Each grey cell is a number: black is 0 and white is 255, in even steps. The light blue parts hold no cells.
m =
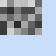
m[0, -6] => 212
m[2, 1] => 107
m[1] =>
[79, 49, 121, 74, 75, 167]
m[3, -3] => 167
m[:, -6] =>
[212, 79, 154, 60, 59]
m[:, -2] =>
[212, 75, 174, 98, 87]
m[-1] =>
[59, 208, 165, 129, 87, 161]
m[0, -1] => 106

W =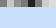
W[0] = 126
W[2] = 144
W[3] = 120
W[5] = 123

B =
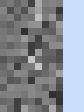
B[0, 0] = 112
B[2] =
[121, 128, 92, 119, 113, 191, 127, 152, 86]
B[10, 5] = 95
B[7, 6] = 100
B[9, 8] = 104
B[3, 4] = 145
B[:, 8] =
[126, 56, 86, 153, 140, 112, 139, 76, 80, 104, 159, 89, 78, 56, 51, 85]
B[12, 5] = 123
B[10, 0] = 113
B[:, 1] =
[121, 79, 128, 98, 109, 131, 99, 130, 104, 128, 104, 86, 138, 128, 111, 104]
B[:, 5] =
[169, 162, 191, 146, 109, 64, 73, 156, 107, 198, 95, 136, 123, 128, 78, 112]
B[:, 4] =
[66, 138, 113, 145, 111, 120, 60, 62, 198, 125, 97, 58, 135, 137, 110, 125]
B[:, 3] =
[119, 83, 119, 128, 48, 153, 123, 148, 86, 123, 134, 117, 130, 119, 104, 159]
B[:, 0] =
[112, 132, 121, 108, 120, 122, 113, 124, 87, 105, 113, 126, 94, 126, 104, 131]
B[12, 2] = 132
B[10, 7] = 123
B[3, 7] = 105
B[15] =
[131, 104, 65, 159, 125, 112, 93, 167, 85]
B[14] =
[104, 111, 63, 104, 110, 78, 132, 121, 51]
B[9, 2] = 64
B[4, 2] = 118
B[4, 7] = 94
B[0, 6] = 126
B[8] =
[87, 104, 93, 86, 198, 107, 93, 92, 80]

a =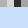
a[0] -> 177
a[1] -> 213
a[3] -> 165

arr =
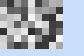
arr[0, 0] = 115
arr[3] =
[218, 194, 96, 180, 143, 231, 214, 63, 69]
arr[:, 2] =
[158, 105, 209, 96, 205, 234, 60]
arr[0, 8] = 172
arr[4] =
[50, 212, 205, 230, 43, 83, 178, 68, 112]
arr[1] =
[218, 98, 105, 83, 208, 151, 162, 148, 54]
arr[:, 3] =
[109, 83, 74, 180, 230, 143, 82]
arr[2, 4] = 243
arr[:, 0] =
[115, 218, 175, 218, 50, 207, 213]

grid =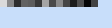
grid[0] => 218
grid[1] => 136
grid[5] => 56
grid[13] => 66
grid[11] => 78

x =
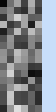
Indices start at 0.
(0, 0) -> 7
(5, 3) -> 74
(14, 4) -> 99
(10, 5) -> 22
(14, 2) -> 74
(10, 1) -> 209
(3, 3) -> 165
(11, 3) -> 51
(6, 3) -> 56
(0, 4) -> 175
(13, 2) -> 73
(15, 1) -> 150
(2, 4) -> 94
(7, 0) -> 145
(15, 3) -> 182
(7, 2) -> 189
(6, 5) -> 69
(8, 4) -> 113
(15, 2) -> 222
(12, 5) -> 80
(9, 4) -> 56
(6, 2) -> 62
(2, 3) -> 165
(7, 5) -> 150
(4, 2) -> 188
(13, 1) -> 199
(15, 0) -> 41
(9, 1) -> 182
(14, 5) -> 44
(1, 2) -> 66
